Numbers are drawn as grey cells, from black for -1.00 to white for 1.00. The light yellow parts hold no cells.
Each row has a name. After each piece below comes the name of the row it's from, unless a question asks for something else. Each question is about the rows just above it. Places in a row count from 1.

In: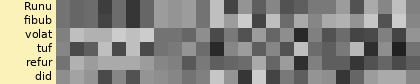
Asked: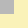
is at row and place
tuf, 22
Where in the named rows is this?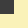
Runu, 4
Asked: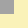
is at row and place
did, 2
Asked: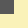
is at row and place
refur, 10

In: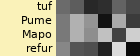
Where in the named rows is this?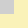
Mapo, 6
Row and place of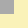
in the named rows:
Pume, 5
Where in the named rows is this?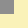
Mapo, 3
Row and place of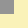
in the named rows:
Pume, 3
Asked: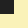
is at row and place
refur, 4

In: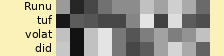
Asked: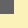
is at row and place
did, 11
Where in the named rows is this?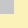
did, 1
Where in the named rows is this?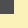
tuf, 11

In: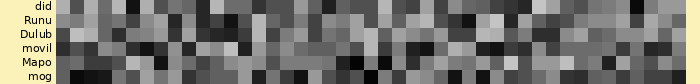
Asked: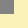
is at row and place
Dulub, 7
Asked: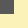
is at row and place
Dulub, 33
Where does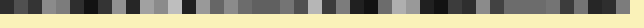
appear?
movil
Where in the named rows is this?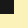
mog, 4
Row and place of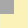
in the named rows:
Runu, 43
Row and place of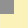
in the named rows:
movil, 9
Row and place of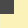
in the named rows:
Dulub, 1

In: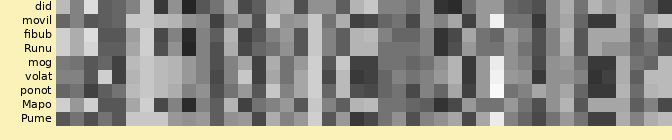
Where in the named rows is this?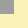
fibub, 6
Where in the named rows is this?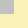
movil, 44
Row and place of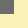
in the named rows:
ponot, 42
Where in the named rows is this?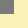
mog, 1
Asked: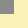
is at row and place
movil, 11
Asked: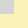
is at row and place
Runu, 3

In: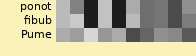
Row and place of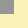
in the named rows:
Pume, 4
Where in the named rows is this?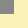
Pume, 9
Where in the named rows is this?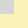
Pume, 3
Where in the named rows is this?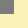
fibub, 10

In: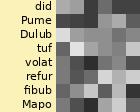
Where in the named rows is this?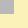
fibub, 5
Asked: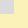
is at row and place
Dulub, 1
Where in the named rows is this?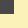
Pume, 1
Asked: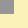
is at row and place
Pume, 4
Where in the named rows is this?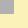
refur, 5

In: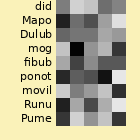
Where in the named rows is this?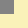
did, 5
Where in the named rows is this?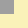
Mapo, 4
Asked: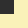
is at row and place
movil, 5
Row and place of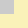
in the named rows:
movil, 1
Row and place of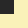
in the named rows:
ponot, 1
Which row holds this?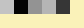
mog
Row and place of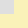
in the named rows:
Mapo, 5

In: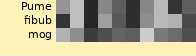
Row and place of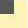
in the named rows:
fibub, 5
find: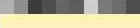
mog
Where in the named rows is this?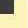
mog, 3
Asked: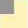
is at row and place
Pume, 1

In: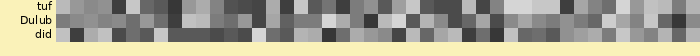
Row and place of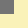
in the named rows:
tuf, 20
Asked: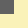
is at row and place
Dulub, 17
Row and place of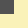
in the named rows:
tuf, 13
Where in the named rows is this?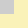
Dulub, 40

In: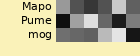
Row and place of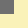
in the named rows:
mog, 1
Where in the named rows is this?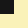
mog, 6
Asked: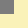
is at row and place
Pume, 6

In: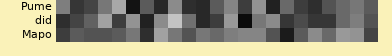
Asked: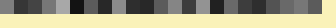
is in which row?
Pume
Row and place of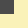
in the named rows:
did, 18
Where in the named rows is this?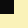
did, 14
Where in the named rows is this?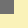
did, 10
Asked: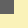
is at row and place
did, 3

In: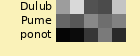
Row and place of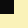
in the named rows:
ponot, 2
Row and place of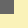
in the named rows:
Pume, 1
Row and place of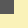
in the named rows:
Pume, 2
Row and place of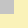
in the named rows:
Dulub, 5
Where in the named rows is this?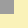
Dulub, 1
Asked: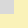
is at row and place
Dulub, 2
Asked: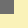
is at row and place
Pume, 4

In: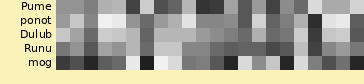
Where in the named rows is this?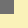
mog, 21
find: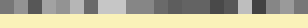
Runu
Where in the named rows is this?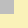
Runu, 18
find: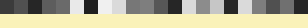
mog
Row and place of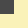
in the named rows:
Runu, 16

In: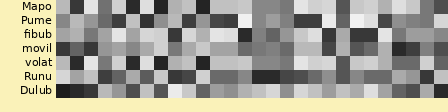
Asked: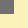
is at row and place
Mapo, 4
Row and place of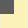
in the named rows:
Runu, 7
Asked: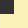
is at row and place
Pume, 7

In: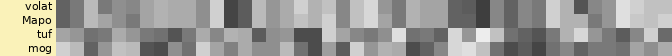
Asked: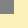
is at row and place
mog, 13
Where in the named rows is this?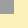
mog, 20
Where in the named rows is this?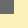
tuf, 44
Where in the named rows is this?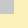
Mapo, 42

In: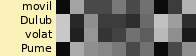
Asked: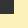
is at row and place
volat, 4
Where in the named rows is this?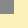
Pume, 4
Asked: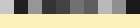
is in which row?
volat
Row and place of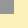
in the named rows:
volat, 3
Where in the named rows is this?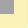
movil, 2
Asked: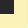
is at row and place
Dulub, 2
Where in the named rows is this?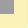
Dulub, 9

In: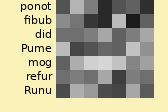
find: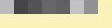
Pume
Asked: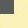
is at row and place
Runu, 7
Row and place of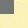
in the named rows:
fibub, 2
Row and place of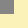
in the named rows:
mog, 6

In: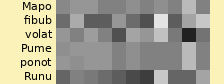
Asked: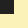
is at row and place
volat, 10
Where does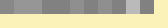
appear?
Mapo
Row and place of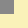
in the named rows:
Mapo, 1
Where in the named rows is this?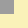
volat, 3

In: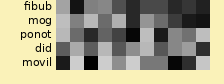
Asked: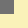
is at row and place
ponot, 10
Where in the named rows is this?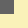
ponot, 4
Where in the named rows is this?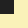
fibub, 11
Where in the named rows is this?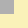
mog, 5
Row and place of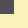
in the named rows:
fibub, 5

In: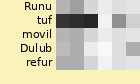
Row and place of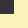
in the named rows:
tuf, 1
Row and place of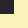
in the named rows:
tuf, 3
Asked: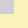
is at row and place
tuf, 6
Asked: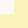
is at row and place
Dulub, 4
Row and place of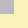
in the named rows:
Dulub, 1
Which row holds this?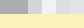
refur
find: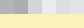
movil

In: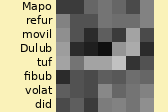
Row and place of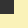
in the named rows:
tuf, 6
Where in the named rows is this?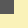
fibub, 5
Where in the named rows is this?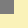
did, 4
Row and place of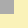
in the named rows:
Dulub, 6

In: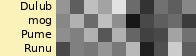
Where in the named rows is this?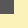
Pume, 4
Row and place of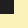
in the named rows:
Runu, 7
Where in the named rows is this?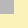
Runu, 6

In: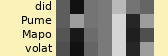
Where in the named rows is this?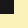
Mapo, 2
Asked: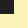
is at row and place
Mapo, 6
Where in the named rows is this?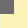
Mapo, 3
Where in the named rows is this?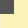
Mapo, 1

